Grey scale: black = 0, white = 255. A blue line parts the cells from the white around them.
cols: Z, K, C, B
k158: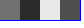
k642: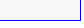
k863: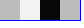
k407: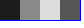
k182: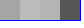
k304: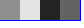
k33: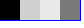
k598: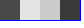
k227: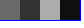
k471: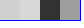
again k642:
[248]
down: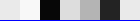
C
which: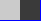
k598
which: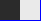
k158
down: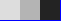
C
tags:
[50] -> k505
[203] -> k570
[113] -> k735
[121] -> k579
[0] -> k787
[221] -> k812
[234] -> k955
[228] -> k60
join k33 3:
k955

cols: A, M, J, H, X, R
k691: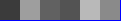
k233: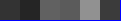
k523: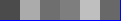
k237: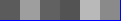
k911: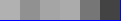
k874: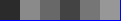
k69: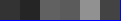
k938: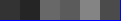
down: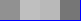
X
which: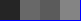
k938

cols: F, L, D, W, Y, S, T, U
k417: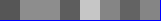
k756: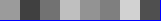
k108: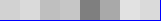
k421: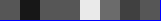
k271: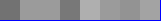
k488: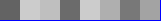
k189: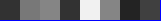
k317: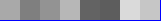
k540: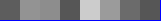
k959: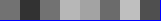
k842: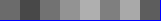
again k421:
[86]
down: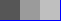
D
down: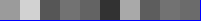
F
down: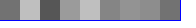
D

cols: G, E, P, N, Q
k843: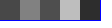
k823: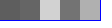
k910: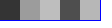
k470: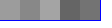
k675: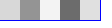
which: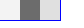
k675
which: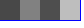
k843
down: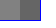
E
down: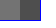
N
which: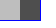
k910

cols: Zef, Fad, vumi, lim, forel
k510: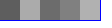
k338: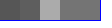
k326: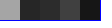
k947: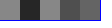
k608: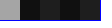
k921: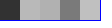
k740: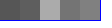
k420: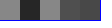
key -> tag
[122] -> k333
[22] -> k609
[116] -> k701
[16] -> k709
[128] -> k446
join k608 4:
k709
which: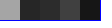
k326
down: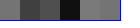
lim
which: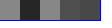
k420

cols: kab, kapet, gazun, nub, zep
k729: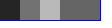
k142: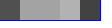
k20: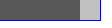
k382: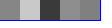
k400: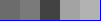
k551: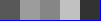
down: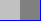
zep
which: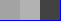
k142
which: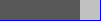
k20
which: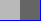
k729
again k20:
[88]
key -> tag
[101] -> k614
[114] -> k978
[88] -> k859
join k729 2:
k978
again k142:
[163]

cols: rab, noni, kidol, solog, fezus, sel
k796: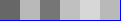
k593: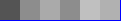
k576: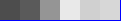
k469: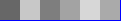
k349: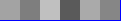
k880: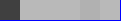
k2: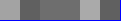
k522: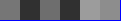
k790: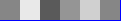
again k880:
[185]
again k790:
[134]
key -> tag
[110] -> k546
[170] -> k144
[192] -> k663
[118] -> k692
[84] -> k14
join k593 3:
k144
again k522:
[48]
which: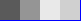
k576
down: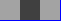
rab
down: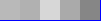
sel

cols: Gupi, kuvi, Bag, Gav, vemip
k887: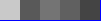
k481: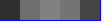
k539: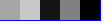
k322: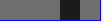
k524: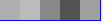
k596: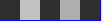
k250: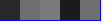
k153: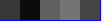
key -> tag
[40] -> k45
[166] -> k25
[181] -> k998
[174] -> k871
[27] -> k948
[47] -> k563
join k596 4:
k871
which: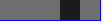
k322
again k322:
[110]
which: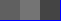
k153
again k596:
[47]

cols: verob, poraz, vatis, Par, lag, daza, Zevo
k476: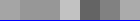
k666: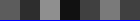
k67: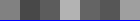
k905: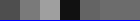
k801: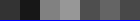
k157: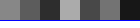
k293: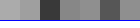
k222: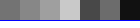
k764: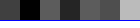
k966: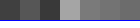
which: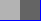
k67
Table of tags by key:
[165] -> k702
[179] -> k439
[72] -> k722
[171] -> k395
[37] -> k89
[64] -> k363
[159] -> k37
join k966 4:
k702

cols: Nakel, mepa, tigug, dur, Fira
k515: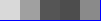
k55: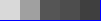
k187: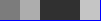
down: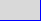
Nakel
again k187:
[48]

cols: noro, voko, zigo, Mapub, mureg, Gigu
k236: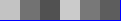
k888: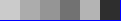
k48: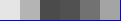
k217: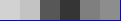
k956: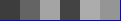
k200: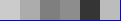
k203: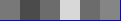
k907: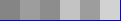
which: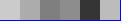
k200
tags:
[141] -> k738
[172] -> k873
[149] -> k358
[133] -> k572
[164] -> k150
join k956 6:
k358

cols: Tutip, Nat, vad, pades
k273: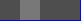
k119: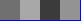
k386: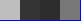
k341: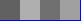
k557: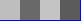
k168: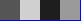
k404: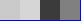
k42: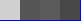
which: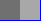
k119
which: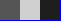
k168
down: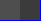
vad
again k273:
[78]
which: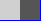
k42
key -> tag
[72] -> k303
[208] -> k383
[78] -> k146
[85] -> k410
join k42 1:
k383
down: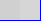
Nat

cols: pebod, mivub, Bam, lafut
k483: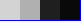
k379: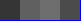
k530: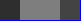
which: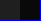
k483
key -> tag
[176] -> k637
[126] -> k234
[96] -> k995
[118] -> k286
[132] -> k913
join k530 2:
k234
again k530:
[126]
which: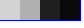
k483
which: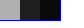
k483

